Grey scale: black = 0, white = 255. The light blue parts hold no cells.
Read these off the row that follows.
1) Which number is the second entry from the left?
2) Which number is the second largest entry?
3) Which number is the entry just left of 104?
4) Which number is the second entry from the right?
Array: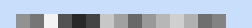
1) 118
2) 207
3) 161
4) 111

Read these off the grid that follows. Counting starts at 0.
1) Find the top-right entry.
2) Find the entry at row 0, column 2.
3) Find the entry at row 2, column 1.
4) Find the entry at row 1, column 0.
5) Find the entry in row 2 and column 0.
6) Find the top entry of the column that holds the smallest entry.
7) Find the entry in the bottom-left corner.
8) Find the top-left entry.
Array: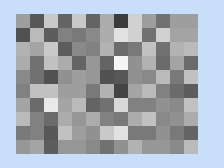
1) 158
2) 201
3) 164
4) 81
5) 178
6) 60
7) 151
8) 158

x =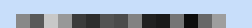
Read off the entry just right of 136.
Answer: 89
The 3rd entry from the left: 200
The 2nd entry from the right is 103
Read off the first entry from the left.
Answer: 136

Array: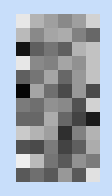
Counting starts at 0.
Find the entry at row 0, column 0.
231
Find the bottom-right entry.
225
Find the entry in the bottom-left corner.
89
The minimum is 5
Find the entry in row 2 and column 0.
20
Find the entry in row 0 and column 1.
179
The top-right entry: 210
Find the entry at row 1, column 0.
186
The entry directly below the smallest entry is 123
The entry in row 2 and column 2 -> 117
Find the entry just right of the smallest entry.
165
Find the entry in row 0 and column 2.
159

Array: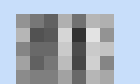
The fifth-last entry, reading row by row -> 127
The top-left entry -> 147
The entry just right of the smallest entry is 227
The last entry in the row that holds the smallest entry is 147
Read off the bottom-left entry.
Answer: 139
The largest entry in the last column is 195
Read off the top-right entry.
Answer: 176
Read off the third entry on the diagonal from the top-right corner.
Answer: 76
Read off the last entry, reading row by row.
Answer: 168
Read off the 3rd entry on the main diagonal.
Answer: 105

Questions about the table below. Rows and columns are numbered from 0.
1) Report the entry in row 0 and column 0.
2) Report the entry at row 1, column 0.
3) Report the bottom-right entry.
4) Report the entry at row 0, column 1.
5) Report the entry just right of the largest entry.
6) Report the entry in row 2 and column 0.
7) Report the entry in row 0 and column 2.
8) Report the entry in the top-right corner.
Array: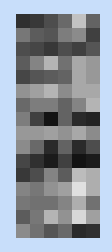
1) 48
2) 119
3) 48
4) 56
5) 174
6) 77
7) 77
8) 99

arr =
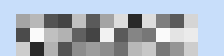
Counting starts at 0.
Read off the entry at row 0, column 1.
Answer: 184
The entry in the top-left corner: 164
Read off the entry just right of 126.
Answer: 90
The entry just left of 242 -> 68
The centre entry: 242
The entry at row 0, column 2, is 83
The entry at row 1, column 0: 75
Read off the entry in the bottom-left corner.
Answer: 205
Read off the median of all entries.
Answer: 156
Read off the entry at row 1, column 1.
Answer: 250

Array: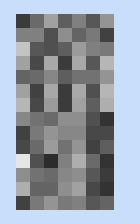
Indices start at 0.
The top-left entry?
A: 59
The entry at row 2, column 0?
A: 196
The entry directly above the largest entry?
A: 72
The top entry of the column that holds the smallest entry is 161
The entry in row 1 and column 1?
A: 128
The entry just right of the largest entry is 80
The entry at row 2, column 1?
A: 87
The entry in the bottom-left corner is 65
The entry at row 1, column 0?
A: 128
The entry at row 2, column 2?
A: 80
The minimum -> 44
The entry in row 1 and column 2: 80
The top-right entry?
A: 148
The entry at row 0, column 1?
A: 106
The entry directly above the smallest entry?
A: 155
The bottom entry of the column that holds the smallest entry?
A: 148
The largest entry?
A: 230

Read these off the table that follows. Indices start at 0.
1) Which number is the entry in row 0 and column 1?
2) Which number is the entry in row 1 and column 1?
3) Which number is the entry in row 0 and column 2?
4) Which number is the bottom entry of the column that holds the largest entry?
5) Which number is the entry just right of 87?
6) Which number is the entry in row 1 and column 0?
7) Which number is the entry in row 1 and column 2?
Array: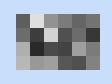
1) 223
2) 61
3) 146
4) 152
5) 80
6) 108
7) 210
